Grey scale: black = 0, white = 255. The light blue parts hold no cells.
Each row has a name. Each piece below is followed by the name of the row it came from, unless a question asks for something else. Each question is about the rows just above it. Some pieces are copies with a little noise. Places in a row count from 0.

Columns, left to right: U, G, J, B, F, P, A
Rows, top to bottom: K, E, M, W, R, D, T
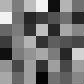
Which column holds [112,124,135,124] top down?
G
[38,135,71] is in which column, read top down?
A
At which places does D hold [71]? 1 5
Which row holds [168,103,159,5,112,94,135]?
T
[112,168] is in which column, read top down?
P
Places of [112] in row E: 1 5

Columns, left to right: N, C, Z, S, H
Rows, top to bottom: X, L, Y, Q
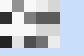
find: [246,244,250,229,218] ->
Y
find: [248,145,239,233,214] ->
X
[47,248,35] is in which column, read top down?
N
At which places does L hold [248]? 1
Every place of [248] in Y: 0 1 2
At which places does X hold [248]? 0 2

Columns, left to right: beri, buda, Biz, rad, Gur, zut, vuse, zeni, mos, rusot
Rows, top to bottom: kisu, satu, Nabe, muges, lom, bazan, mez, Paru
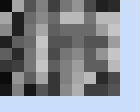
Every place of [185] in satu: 5 6 8 9
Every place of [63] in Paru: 7 8
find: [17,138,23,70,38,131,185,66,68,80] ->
Paru
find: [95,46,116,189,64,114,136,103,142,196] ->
lom
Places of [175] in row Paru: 6
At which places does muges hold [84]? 4 5 7 8

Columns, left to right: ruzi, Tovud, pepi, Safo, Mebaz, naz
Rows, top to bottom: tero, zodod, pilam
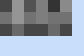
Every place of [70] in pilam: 0 2 3 5
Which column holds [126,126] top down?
Safo
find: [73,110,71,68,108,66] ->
pilam
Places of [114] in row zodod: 0 2 4 5
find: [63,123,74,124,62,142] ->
tero

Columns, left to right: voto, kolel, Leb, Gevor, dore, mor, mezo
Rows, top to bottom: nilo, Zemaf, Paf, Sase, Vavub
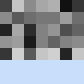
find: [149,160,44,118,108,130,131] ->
Sase
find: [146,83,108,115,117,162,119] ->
Zemaf
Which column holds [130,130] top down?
Gevor
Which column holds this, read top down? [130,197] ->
Gevor
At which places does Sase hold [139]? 6

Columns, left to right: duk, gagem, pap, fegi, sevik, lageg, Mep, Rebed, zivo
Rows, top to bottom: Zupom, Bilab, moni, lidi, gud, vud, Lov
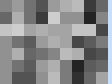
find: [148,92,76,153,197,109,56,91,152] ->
Lov
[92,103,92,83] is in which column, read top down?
pap
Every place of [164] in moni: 2 4 5

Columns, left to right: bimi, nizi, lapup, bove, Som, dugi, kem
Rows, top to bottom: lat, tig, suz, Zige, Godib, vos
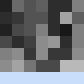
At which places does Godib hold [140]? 1 3 6
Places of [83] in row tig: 2 3
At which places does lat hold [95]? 3
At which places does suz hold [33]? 0
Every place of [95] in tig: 6

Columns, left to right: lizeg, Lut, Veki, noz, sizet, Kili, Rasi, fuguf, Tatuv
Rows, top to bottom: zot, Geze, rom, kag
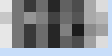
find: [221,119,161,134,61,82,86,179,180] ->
Geze
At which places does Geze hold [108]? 5

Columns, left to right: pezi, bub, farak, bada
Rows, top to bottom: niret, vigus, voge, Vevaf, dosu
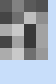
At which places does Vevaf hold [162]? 1 3
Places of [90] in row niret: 0 2
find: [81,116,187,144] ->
vigus

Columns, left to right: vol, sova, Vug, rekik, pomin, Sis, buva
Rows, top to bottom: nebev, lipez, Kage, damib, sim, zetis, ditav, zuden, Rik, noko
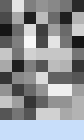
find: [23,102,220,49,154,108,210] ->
Kage
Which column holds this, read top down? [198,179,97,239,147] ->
Sis
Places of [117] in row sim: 1 6
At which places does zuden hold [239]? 4 5

